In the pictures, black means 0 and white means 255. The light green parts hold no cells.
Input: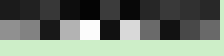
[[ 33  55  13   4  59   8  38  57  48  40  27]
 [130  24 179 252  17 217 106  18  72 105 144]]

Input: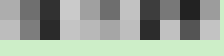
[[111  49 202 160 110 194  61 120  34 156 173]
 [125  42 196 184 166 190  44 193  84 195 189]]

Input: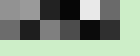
[[154  34   6 233 106 146]
 [ 30 127  76  11  47 108]]

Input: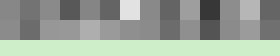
[[115 138  88 133 100 226 137 100 158  55 141 182 101 135]
 [108 151 152 174 154 143 139 108 143  84 139 155 112 139]]

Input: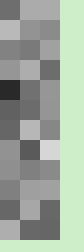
[[171 171 110]
 [147 139 185]
 [122 161 130]
 [173 109 150]
 [113 150  41]
 [108 149  97]
 [183 135 102]
 [ 90 214 146]
 [128 138 143]
 [159 161 128]
 [167 104 103]
 [104 102 174]]

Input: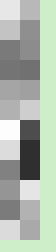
[[184 231]
 [143 195]
 [140 122]
 [113 116]
 [160 165]
 [206 177]
 [ 77 253]
 [ 47 220]
 [ 47 129]
 [229 149]
 [178 123]
 [169 219]]

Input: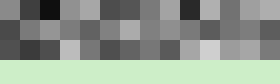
[[ 63  15 145 167  77  85 122 163  41 176 114 159 174 138]
 [122 149 124  98 129 171 128 143 122  92 116 125  93  74]
 [ 59  78 188 119  79  99 119  90 166 207 156 166 122  80]]

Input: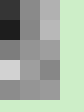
[[138 177  53]
 [135 184  29]
 [148 158 125]
 [158 135 210]
 [149 154 140]]
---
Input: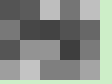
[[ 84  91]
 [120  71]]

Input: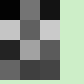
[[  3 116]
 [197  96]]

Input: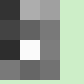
[[ 51 173]
 [ 67  98]]

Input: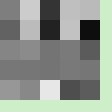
[[126 204]
 [ 98 187]]

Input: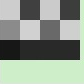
[[205  64]
 [139 209]]

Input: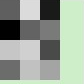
[[ 95 219]
 [  1  99]]

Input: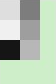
[[222 125]
 [240 158]]

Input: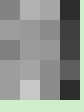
[[131 177]
 [157 153]]
